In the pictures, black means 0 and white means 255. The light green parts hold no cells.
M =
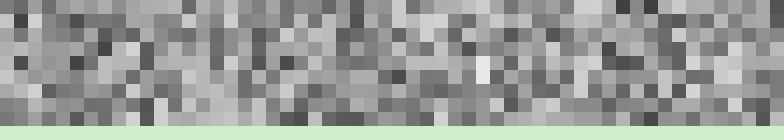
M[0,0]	124
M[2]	[165, 120, 175, 136, 129, 113, 164, 90, 121, 100, 174, 139, 121, 111, 150, 108, 141, 155, 91, 119, 202, 154, 191, 187, 94, 106, 124, 155, 102, 158, 206, 164, 103, 190, 169, 143, 88, 129, 162, 86, 118, 165, 142, 174, 160, 163, 124, 108, 203, 155, 175, 135, 148, 116, 146, 134]
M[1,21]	187
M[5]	[197, 170, 150, 160, 145, 131, 164, 189, 165, 109, 158, 139, 133, 199, 183, 153, 176, 110, 178, 122, 180, 187, 158, 162, 148, 174, 173, 109, 76, 157, 120, 121, 176, 129, 232, 102, 167, 141, 103, 160, 104, 206, 145, 171, 139, 147, 148, 195, 159, 109, 113, 203, 211, 149, 107, 123]
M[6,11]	108
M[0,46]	62
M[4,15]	104
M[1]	[197, 68, 208, 134, 117, 79, 119, 120, 113, 167, 163, 133, 136, 199, 156, 133, 205, 131, 137, 150, 116, 187, 117, 187, 155, 82, 173, 134, 202, 186, 206, 209, 134, 109, 172, 200, 169, 189, 123, 132, 171, 189, 184, 149, 180, 141, 169, 100, 88, 140, 112, 183, 129, 165, 169, 90]
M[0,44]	64
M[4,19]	159
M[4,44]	78
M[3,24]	106
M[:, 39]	[160, 132, 86, 203, 186, 160, 104, 203, 171]
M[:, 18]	[128, 137, 91, 102, 86, 178, 125, 194, 194]
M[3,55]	186
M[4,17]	158
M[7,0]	130
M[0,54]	169
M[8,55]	186
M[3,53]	173
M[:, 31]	[174, 209, 164, 194, 188, 121, 101, 181, 209]
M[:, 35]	[166, 200, 143, 128, 166, 102, 130, 200, 126]
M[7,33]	136
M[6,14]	183
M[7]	[130, 137, 181, 160, 141, 145, 111, 113, 148, 120, 83, 206, 114, 196, 151, 185, 187, 146, 194, 127, 171, 101, 140, 145, 120, 174, 163, 111, 126, 118, 148, 181, 147, 136, 151, 200, 89, 136, 186, 203, 143, 136, 138, 98, 132, 135, 149, 106, 171, 171, 141, 117, 208, 108, 92, 144]

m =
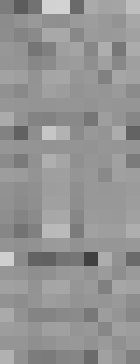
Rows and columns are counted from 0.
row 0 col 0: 124
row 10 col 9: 148
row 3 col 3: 128
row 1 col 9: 167
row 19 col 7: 155
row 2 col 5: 136
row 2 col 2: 138
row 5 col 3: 165
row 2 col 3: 168
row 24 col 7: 154
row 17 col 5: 146
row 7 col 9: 149
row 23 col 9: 157
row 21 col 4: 154
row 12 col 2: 148
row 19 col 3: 144
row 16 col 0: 134
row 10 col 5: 148
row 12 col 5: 149
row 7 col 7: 150
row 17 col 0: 147
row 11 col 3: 175
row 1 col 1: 146
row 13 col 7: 151
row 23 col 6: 152
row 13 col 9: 155
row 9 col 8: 172
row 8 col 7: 158
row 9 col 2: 142
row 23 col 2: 148
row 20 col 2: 147
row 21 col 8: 153
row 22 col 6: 120
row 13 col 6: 152
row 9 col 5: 139
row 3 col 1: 147

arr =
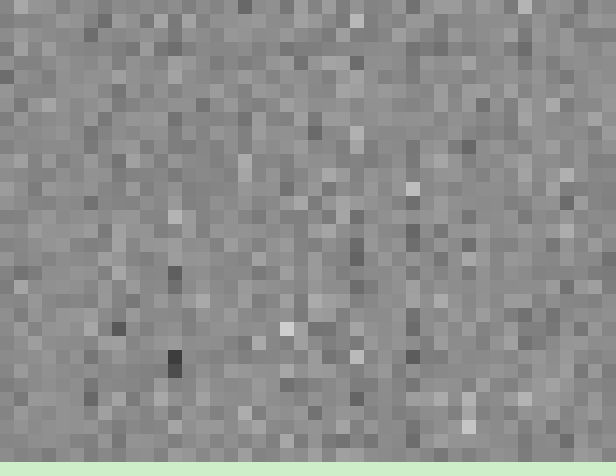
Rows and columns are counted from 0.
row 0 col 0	134
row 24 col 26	152
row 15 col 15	137
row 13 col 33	139
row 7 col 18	128
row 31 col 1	135
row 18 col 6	137
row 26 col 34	143
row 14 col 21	167
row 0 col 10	141
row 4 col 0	144
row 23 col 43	134
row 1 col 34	141
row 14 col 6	114
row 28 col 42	151
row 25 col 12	61
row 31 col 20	167
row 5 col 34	138
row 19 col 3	142
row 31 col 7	149
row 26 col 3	145
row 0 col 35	145
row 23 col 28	146
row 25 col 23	116
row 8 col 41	145
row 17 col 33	111
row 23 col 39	119
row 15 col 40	151
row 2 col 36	158
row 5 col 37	140
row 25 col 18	133
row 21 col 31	171
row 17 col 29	110
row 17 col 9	135
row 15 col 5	142
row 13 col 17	150
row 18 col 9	133
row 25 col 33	137
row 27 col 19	145
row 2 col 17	148

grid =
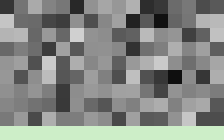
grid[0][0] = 53
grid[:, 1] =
[116, 108, 184, 126, 159, 83, 130, 126, 153]
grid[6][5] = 141
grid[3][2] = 109
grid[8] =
[121, 153, 74, 174, 124, 125, 153, 140, 73, 160, 89, 92, 146, 198, 76, 77]
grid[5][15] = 174
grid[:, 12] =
[107, 101, 149, 175, 142, 15, 147, 129, 146]
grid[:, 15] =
[89, 185, 193, 94, 166, 174, 124, 87, 77]
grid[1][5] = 144
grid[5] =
[151, 83, 142, 188, 86, 101, 158, 128, 79, 191, 81, 55, 15, 140, 54, 174]
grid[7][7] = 85
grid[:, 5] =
[40, 144, 208, 88, 174, 101, 141, 143, 125]
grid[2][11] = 140
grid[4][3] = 202
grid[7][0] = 134
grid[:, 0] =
[53, 197, 180, 104, 149, 151, 144, 134, 121]
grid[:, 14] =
[76, 180, 97, 160, 136, 54, 138, 169, 76]
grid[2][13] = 64
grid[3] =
[104, 126, 109, 60, 161, 88, 144, 145, 136, 50, 112, 127, 175, 133, 160, 94]
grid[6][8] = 161
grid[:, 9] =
[177, 34, 97, 50, 153, 191, 162, 128, 160]
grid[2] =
[180, 184, 103, 153, 103, 208, 146, 141, 90, 97, 186, 140, 149, 64, 97, 193]

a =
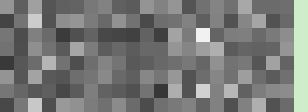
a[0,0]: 149
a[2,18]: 106
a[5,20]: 112
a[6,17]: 97
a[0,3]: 85
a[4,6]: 110
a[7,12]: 121
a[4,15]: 145
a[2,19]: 122
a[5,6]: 117
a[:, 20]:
[110, 105, 141, 149, 99, 112, 140, 107]
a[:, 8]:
[96, 146, 69, 104, 116, 105, 91, 139]
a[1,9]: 114
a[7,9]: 107
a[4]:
[57, 87, 108, 181, 114, 78, 110, 132, 116, 89, 94, 104, 111, 120, 102, 145, 114, 120, 85, 162, 99]
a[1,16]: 82
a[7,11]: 112
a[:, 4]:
[96, 142, 59, 90, 114, 85, 72, 153]
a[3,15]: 175
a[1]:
[68, 116, 204, 83, 142, 149, 123, 105, 146, 114, 74, 110, 114, 130, 95, 130, 82, 134, 165, 82, 105]
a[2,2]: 128
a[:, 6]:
[120, 123, 99, 124, 110, 117, 126, 124]
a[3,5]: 166
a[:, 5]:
[99, 149, 80, 166, 78, 110, 91, 145]
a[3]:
[114, 78, 143, 114, 90, 166, 124, 92, 104, 92, 104, 103, 149, 133, 158, 175, 91, 101, 98, 100, 149]
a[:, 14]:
[113, 95, 241, 158, 102, 109, 210, 100]
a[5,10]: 135
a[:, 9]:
[91, 114, 65, 92, 89, 95, 81, 107]
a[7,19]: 82
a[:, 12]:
[149, 114, 163, 149, 111, 151, 174, 121]
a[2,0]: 118

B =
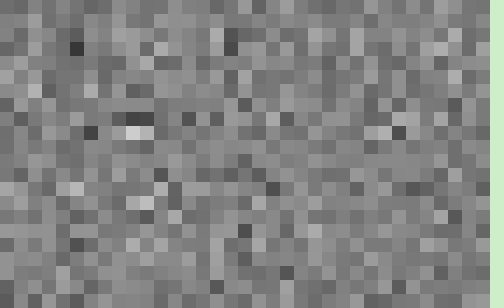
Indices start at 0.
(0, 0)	110
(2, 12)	141
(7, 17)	91
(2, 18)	111
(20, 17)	141
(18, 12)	138
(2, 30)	141
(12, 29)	136
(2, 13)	132
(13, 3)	105
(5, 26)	155
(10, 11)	138
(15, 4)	127
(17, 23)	142
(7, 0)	99
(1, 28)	127
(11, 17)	98
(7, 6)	122
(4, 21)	120
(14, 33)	135
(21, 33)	147
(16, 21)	151
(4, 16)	131
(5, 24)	118
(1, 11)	150
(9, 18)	104
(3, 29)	116
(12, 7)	118
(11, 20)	126
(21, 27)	104
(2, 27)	131
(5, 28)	144
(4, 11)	103
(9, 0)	111
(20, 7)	121
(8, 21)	135
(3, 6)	129
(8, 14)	147
